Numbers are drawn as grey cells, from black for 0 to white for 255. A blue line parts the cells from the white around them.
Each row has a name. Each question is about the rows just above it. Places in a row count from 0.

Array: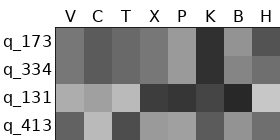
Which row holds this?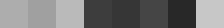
q_131
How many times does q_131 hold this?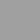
1
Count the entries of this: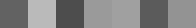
7

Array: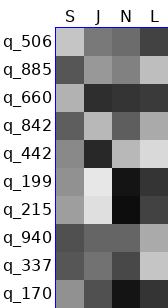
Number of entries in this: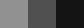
3
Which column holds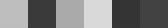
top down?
L
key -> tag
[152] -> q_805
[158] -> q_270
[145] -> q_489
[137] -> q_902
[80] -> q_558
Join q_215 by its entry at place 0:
q_270
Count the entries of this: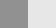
2
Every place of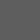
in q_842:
0 2

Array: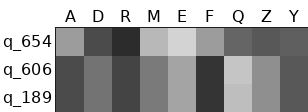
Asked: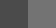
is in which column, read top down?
D
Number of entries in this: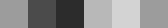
6

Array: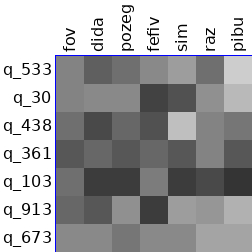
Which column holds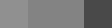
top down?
raz
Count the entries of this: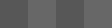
4
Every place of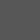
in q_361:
0 2 4 6
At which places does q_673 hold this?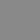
0 1 3 4
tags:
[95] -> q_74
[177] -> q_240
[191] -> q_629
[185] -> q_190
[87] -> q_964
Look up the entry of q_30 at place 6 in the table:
q_190
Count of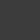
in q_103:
3
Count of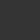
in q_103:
1

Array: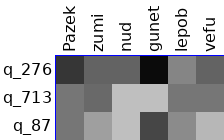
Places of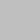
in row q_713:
2 3
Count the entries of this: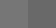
2
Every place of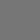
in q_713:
0 4 5
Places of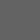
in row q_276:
1 2 5
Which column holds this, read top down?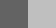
nud

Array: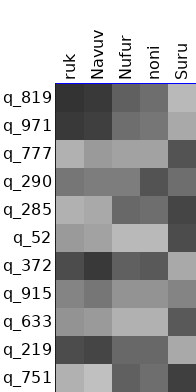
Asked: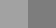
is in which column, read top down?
Nufur
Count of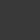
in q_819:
1
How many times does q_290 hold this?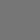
1

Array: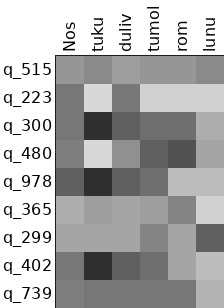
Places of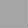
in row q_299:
0 1 2 4
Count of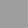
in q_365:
2
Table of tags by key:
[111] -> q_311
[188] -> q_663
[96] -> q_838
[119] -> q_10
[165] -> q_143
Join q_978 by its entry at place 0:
q_838
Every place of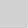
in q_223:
3 4 5
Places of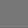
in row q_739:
1 2 3 4
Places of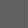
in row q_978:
0 2

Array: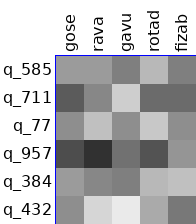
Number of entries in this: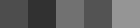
5
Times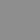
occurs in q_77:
3
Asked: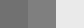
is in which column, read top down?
gavu

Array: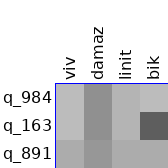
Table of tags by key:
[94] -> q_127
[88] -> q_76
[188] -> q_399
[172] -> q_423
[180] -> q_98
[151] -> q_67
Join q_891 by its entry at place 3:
q_423
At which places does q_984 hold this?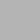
2
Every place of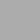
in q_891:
0 2 3
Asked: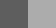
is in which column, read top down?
bik
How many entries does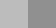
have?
2

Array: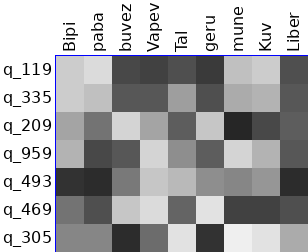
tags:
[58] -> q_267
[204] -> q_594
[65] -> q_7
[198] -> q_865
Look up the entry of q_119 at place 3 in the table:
q_7
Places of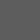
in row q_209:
4 8
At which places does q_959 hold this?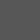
2 8
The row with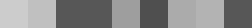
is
q_335
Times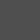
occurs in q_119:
2
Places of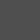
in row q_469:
1 8
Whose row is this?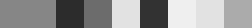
q_305

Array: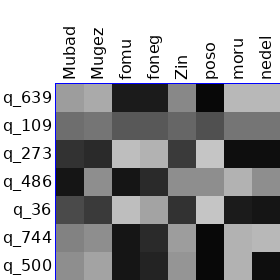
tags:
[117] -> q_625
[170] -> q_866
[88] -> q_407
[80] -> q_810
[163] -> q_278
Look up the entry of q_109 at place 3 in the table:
q_407
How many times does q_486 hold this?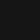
2
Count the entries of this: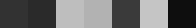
7

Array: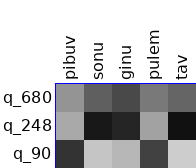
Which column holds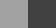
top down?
pulem
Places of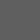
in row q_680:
1

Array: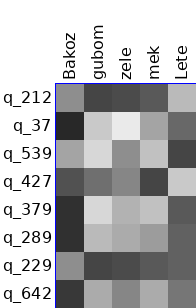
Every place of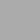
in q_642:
1 3
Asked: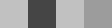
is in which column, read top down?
mek
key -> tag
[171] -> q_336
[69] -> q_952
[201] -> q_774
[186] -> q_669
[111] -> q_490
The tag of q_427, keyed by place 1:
q_490

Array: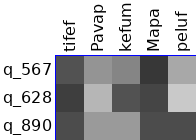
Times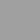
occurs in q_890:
0
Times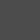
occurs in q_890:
3

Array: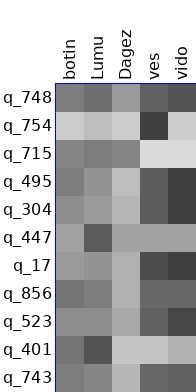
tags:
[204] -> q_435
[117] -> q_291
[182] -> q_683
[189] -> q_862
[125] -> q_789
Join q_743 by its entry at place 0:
q_789
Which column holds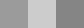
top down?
Dagez
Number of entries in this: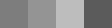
4
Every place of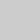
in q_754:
0 2 4
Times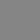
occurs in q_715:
2
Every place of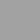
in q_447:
0 2 3 4
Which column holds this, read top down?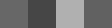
vido

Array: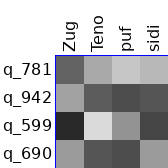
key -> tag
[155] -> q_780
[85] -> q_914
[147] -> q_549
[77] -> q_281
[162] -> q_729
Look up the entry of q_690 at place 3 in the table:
q_780
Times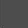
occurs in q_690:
1

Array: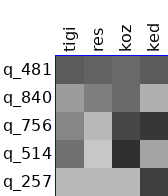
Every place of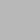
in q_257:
0 1 2
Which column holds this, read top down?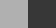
ked
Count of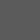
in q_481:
2
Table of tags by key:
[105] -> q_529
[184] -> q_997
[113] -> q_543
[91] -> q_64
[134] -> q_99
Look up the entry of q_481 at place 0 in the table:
q_64
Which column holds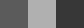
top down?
ked
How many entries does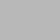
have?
2

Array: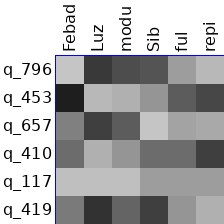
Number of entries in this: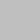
1
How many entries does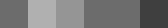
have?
6
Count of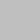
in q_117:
3
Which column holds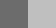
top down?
Febad
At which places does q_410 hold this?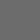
0 3 4

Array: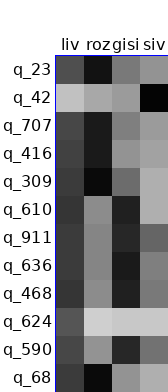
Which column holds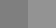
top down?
gisi
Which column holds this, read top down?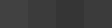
liv
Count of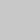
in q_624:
2

